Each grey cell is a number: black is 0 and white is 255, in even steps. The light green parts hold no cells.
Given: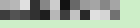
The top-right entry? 165
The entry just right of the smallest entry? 104
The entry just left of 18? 204
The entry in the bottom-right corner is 113
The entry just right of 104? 155
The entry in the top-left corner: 174
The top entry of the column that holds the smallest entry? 18
